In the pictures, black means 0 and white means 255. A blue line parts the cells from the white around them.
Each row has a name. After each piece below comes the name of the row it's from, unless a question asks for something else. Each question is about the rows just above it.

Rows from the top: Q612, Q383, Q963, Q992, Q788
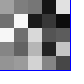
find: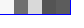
Q963
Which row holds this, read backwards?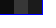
Q383

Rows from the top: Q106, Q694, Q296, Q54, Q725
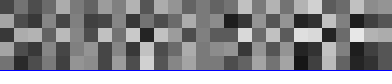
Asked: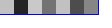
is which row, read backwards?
Q296
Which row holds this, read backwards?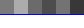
Q694
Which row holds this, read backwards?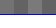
Q106

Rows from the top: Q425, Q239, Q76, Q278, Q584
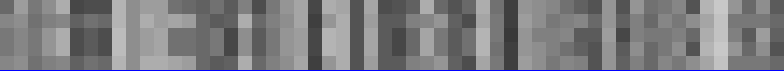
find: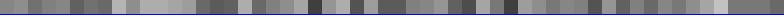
Q584
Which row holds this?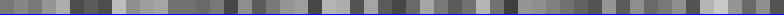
Q278
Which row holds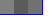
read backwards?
Q425

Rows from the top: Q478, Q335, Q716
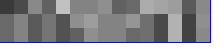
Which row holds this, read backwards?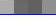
Q478
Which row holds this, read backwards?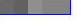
Q478
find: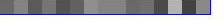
Q716

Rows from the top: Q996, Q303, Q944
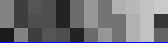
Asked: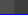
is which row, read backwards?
Q303
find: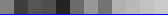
Q996
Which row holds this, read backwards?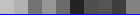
Q944
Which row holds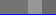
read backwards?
Q303

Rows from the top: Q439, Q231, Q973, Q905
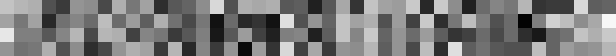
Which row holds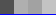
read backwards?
Q231
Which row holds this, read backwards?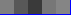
Q973
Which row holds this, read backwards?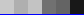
Q973
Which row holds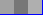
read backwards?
Q439
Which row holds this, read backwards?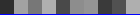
Q439
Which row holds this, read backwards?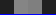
Q973

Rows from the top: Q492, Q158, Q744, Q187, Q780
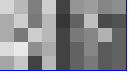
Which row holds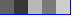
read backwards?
Q158
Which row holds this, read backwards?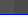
Q158
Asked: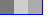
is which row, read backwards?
Q158
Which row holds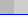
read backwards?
Q744

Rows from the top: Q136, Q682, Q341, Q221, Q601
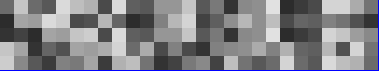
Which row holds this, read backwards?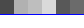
Q136
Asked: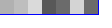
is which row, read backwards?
Q601

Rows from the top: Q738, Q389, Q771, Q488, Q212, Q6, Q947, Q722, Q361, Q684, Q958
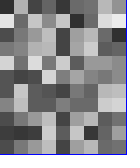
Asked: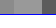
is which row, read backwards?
Q212
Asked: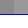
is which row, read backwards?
Q212
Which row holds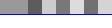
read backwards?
Q212

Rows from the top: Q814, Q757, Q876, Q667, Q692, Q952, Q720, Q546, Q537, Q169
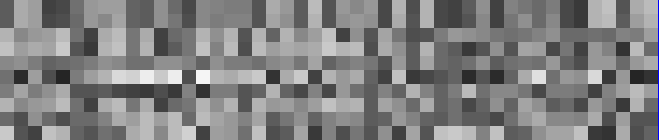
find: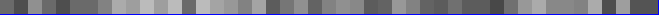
Q537
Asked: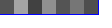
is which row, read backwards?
Q169
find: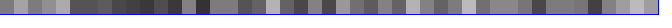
Q720
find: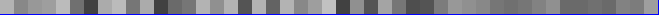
Q876
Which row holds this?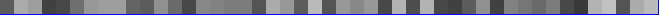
Q814
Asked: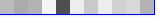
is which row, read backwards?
Q952
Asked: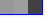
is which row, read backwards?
Q169

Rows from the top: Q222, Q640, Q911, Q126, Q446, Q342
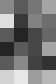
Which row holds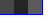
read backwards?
Q911
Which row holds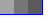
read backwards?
Q222
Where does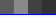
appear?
Q446
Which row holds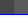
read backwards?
Q126
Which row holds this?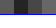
Q911

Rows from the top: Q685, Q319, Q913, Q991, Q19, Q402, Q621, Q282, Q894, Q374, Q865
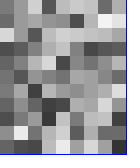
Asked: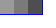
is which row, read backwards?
Q894
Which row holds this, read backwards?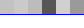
Q685
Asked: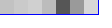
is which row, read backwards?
Q913
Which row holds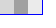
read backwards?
Q865

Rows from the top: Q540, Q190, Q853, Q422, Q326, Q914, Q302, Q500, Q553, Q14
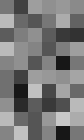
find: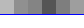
Q422
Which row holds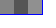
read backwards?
Q326
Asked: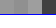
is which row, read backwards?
Q540
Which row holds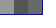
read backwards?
Q553
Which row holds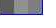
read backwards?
Q853

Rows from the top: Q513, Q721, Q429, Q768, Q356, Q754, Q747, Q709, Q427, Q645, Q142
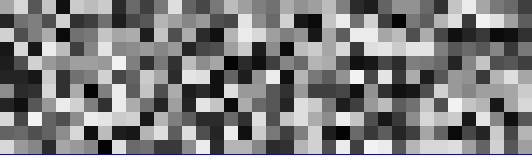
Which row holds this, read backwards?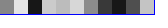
Q427
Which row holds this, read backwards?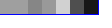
Q747
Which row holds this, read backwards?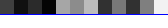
Q356
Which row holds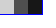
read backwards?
Q747
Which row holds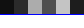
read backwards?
Q429
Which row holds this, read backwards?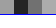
Q709
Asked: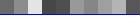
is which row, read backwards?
Q721

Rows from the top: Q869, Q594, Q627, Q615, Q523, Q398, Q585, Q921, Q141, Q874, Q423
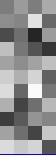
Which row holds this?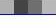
Q921
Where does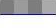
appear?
Q869
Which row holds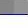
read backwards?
Q141
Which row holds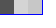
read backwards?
Q423
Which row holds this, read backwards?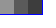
Q141
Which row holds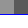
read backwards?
Q141

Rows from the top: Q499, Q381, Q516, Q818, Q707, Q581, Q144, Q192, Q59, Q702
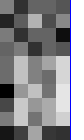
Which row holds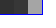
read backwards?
Q702
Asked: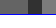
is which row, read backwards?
Q516
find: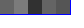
Q818
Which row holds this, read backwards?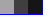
Q702
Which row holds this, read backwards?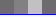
Q581
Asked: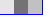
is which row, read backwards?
Q144
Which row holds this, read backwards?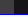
Q702

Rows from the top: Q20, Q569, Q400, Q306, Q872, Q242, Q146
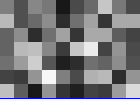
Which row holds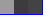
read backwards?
Q146
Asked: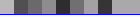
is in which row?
Q569
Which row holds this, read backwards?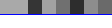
Q569

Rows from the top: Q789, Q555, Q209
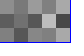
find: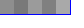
Q789
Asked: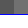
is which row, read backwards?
Q555

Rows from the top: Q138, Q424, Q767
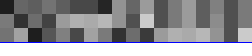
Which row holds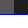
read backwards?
Q767
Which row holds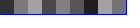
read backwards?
Q767
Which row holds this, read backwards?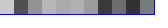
Q767
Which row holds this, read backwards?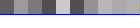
Q424
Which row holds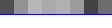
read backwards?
Q424
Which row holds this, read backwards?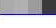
Q767

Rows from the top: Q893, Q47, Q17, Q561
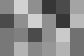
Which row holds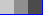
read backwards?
Q17
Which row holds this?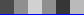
Q47
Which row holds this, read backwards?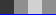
Q47
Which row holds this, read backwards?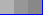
Q561

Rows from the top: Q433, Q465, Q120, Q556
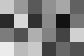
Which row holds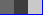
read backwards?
Q556
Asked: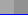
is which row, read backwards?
Q433
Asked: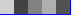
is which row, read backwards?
Q120

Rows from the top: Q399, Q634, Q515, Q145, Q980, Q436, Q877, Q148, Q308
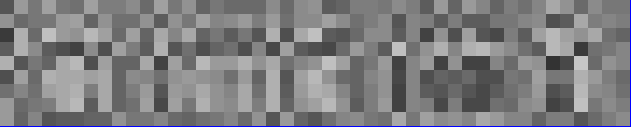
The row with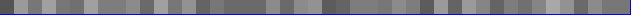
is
Q399
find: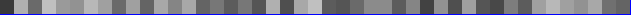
Q515
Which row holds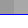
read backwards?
Q308

